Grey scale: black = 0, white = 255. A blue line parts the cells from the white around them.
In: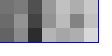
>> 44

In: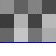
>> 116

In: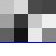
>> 233

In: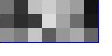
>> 198

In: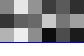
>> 141

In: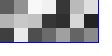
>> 78

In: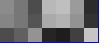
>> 147

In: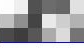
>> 87

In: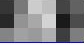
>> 154
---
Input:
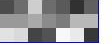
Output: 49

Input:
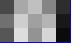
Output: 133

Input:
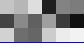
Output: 131

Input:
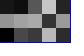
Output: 198

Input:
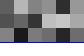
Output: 46

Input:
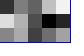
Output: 192

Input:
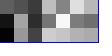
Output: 223

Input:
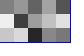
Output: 163
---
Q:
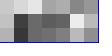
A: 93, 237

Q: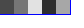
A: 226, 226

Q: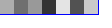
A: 51, 228

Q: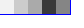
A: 170, 242

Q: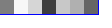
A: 61, 247

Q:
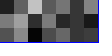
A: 123, 194

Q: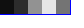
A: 146, 230

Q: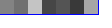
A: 70, 196

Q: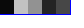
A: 146, 194
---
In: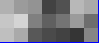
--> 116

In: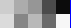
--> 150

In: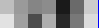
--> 26

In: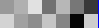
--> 183

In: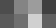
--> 132

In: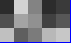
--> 145

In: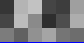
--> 46

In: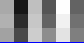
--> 99

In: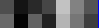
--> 194
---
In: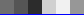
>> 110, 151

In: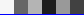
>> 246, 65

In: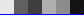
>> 231, 19

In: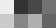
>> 237, 100

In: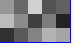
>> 151, 164

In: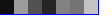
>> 16, 196

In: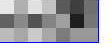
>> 231, 152

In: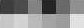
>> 62, 224

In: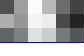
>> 80, 86

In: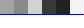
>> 163, 244
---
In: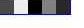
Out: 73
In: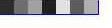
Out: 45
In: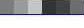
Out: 124
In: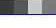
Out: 58
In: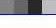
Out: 130
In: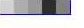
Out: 209
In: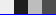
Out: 238
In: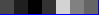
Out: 72
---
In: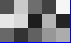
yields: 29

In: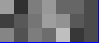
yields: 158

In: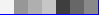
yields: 198

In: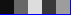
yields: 221

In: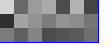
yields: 124

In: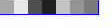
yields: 32

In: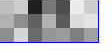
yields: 177

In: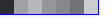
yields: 150

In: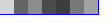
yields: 74

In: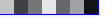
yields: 230
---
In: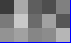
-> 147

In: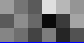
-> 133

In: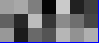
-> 152

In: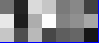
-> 198

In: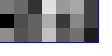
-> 141

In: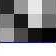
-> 165

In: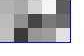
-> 192

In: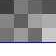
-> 116

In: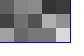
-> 160

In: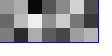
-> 125
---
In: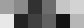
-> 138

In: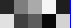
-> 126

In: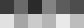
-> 106

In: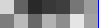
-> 98

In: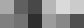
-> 96

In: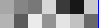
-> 133

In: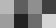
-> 94
